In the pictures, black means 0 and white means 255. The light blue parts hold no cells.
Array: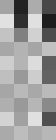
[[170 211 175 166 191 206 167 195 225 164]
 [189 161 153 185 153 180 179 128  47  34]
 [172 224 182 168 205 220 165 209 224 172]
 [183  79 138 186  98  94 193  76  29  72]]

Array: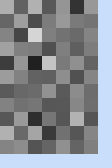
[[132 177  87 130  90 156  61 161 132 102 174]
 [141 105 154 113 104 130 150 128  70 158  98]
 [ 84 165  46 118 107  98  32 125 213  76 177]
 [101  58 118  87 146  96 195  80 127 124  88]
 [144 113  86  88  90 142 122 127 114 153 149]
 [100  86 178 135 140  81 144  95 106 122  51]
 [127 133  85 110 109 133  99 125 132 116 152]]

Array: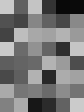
[[129 170  73  94 202  67  81 202]
 [171 118  95 100 107 190  68  96]
 [ 23 125 178 105 146 168 134 196]
 [ 43 106  40 179 100 162  97  51]
 [ 98 140 172 155  46 179  71   8]
 [203 115 162  77 197 154 137  10]]

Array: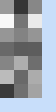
[[ 58 187 133 105 150 248 154]
 [112 105 174  92 131 117  53]
 [163 172 110  93 149 234 135]]

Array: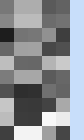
[[ 63 188 198  81 124 190 103  29 135 120]
 [243  60  58  46 167 104 161 116 187 173]
 [243  59  57  48 167 103 162 119 187 173]
 [159 248  67 112  91 180  72 145 108  90]
 [ 70 236 169 100 103 202  80  62 114  98]]

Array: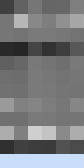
[[ 48 173 112 154 113 110  96  41 118 118  64]
 [ 64 128 112 129 112 109 103  38 115 183  98]
 [ 60 207 122 133 122 122 121  69 122 136 118]
 [ 59 195 121 125 121 119 116  50 122 126 102]
 [ 82 138 117 119 117 115 111  62 119 144 103]
 [ 75 173 117 134 116 118 121  88 115 166 127]]

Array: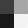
[[ 25  63]
 [243 166]]

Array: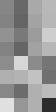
[[224 135 175 140 130 146 130 134]
 [150 108 179 215 101 121 100 104]
 [176 176 194 139 162 155 163 169]
 [ 44 188 112 117 183 206 183 184]]

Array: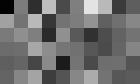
[[100  95 108 122 161   3]
 [134 101 110 143 115 124]
 [164  70 167 127 185  46]
 [ 61 138 141  42  55 190]
 [ 84  27 118 144 115  74]
 [135 116 113  89 125 127]
 [171  74  87  49 147 227]
 [115 110  75  77  96 185]
 [ 87 111 101  99 112  59]
 [ 91  83 133 115 135  94]]
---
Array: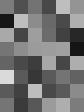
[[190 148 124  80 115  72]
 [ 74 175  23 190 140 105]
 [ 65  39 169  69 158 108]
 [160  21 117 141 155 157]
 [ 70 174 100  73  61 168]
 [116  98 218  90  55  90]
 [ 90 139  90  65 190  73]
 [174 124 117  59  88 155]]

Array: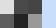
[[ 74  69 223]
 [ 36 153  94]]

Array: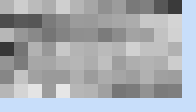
[[ 87  58 179 205 187 174 207 181 166 144 156 121 128]
 [199 212  76  89  86 123 136 155 154 162 167 172 200]
 [194 210 183 151 137 117 131 143 144 123 140 163 159]
 [193 177  55 117 178 152 200 180 176 186 180 209 193]
 [175 205 148 123 167 166 178 182 173 191 158 174 179]
 [160 158 134 195 161 154 154 175 156 172 165 158 177]
 [123 126 182 212 228 156 230 182 179 160 118 123 146]]

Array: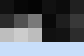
[[ 12  32  18   7   4  17]
 [ 30  56  43  81 121   9]
 [ 19  44 190 204 189  17]]

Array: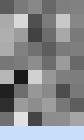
[[127 129  91 122 136 104]
 [200 135 170 216  80 124]
 [168 122 175 157  66 109]
 [123 126 172 129 113  93]
 [155 105 119 124 141 109]
 [126 125 183  25 209 151]
 [ 77 121  32 110 151 138]
 [119  94  46 155 141 158]
 [142 165 112 225  68 141]]

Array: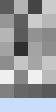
[[ 68 203  91 179]
 [204 183 150  94]
 [146 137 181  91]
 [164 141 163  47]
 [165 198 141 197]
 [240 186 239 135]
 [ 99  89 128 103]]
